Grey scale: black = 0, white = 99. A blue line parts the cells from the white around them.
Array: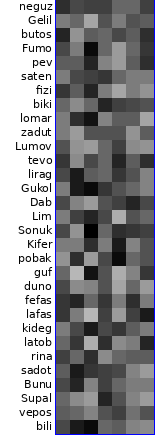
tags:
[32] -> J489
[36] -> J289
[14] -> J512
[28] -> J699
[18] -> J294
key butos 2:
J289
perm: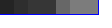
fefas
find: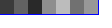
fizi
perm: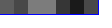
kideg
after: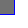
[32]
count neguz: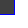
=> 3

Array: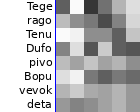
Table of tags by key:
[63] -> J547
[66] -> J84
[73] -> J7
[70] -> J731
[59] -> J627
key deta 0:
J627
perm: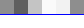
Tenu
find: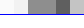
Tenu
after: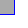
[63]
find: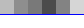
rago

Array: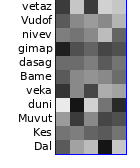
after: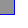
[53]
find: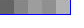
Vudof

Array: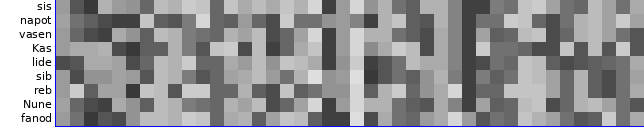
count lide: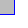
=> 5
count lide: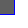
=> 2
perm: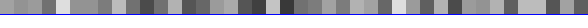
sib

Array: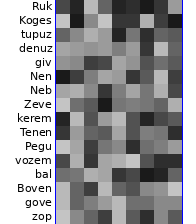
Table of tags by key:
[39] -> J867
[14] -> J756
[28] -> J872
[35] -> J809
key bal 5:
J872
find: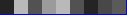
kerem

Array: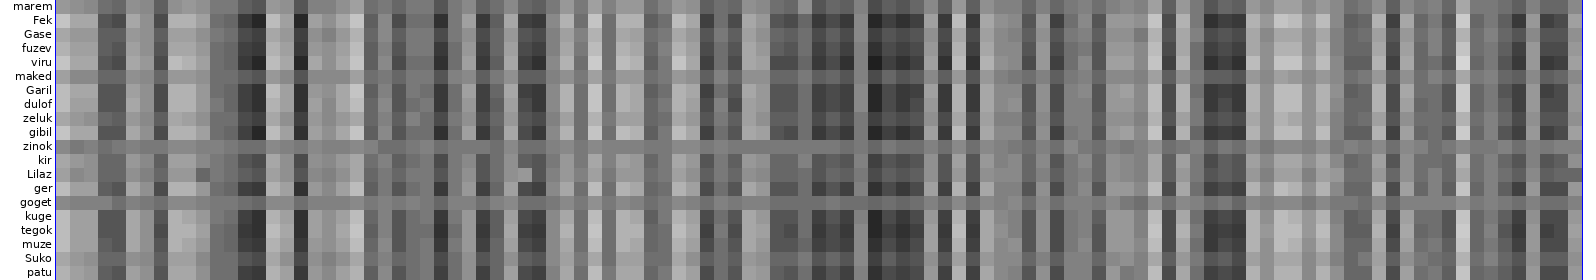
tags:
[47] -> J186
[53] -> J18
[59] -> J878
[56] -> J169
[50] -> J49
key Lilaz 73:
J49
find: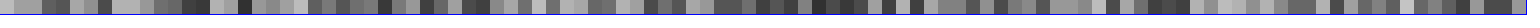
ger
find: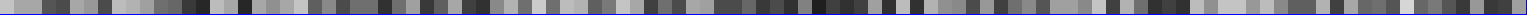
viru
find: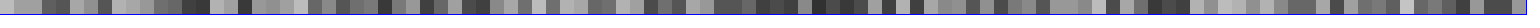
muze
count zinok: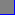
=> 27
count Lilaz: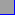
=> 7

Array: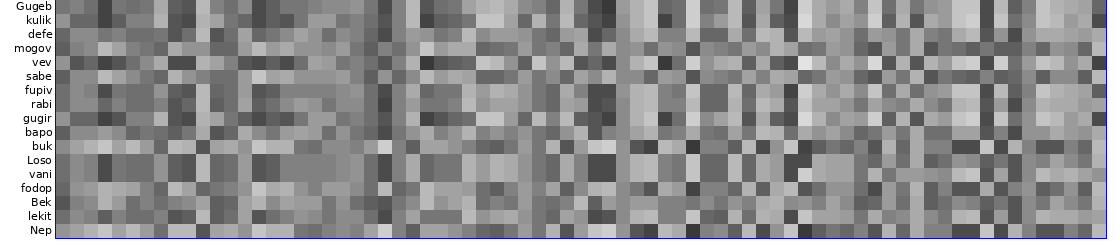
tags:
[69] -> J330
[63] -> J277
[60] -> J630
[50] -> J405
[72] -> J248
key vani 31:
J330
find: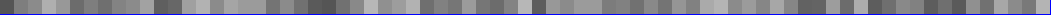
Bek
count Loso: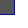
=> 3
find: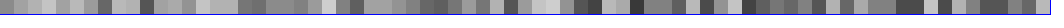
buk

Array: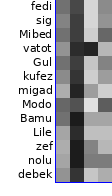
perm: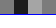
nolu
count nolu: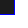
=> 1

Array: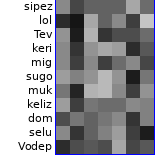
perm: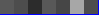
Vodep
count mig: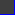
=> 2

